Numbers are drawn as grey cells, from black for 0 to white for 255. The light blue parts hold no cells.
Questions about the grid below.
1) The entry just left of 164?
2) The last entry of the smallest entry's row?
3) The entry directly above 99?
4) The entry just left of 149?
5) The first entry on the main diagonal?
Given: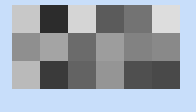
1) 143
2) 221
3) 107
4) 99
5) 200

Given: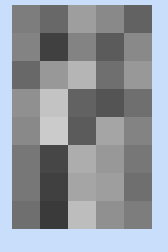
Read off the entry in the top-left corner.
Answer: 125
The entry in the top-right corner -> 98
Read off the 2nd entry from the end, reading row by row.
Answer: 144
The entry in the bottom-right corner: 125
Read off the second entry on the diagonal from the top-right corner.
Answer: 91
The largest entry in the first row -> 158
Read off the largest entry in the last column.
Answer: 152
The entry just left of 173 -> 70
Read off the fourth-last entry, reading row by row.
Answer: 58
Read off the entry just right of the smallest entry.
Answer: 189
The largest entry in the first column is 144
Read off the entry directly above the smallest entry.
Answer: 64

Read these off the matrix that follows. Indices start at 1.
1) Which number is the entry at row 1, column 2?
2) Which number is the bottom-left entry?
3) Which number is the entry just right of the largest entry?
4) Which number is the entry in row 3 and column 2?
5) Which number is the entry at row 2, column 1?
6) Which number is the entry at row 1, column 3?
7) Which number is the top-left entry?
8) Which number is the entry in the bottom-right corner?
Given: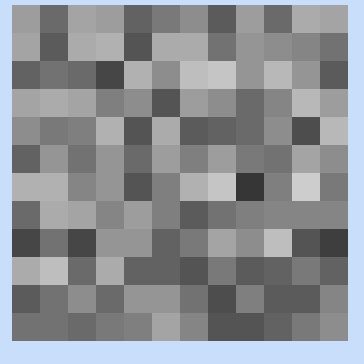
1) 106
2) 114
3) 121
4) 114
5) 164
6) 164
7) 157
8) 141

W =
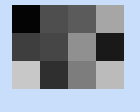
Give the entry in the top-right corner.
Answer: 166
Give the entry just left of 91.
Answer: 78
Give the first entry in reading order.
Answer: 4
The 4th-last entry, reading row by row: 200

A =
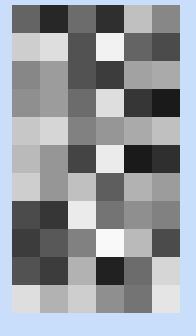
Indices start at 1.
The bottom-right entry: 229
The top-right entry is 135
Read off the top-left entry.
100
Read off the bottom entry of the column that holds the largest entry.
143
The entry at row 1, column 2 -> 39
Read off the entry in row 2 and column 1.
206
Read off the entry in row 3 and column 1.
135
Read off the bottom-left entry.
222
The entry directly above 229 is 214
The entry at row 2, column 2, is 222
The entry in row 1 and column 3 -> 108
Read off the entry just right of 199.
214
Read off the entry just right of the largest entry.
186

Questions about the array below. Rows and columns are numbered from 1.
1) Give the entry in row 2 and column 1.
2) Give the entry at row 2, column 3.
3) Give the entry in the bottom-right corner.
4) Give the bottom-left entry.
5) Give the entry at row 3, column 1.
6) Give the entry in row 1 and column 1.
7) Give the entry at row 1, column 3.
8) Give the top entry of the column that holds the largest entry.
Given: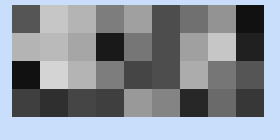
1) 180
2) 166
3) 55
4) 63
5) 17
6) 85
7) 180
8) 198

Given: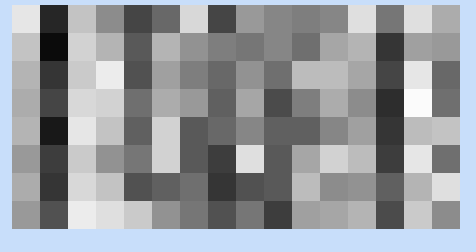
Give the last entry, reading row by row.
140
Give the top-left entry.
230
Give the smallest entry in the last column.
104
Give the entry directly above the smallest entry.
38
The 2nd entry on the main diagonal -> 11
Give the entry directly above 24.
69
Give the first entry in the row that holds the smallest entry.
195
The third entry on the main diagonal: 202
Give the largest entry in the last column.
223
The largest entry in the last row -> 236
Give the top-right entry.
172
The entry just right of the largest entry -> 111
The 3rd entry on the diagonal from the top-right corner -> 69
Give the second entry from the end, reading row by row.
202
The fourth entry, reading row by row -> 140
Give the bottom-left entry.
153
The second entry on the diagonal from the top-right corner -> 160
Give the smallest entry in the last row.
61
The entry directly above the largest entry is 230
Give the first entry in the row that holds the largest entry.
172
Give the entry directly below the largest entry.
188
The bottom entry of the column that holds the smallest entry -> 81

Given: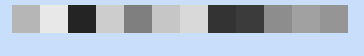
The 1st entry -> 182
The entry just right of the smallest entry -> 205
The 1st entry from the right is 149
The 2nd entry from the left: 232

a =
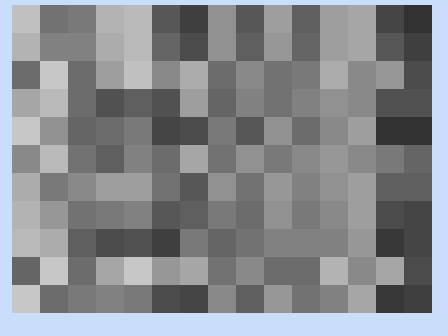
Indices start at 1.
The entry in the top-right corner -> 50
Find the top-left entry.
192
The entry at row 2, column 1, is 179
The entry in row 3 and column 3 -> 108
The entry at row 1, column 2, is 114
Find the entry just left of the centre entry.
166
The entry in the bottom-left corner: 199
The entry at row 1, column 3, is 121
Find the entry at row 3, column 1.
108
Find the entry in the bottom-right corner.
63
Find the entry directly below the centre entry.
145
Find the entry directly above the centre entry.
121
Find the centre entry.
114
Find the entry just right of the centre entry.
145

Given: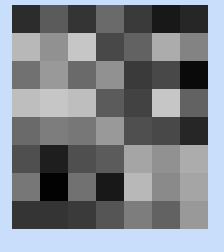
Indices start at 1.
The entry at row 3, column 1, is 113
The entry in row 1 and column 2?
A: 91
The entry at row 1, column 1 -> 44
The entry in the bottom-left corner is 52
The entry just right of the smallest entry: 113
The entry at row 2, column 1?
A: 184
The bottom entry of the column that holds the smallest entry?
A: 52
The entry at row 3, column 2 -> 153
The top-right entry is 38
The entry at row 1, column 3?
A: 52
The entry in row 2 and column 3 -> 198
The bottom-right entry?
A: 153
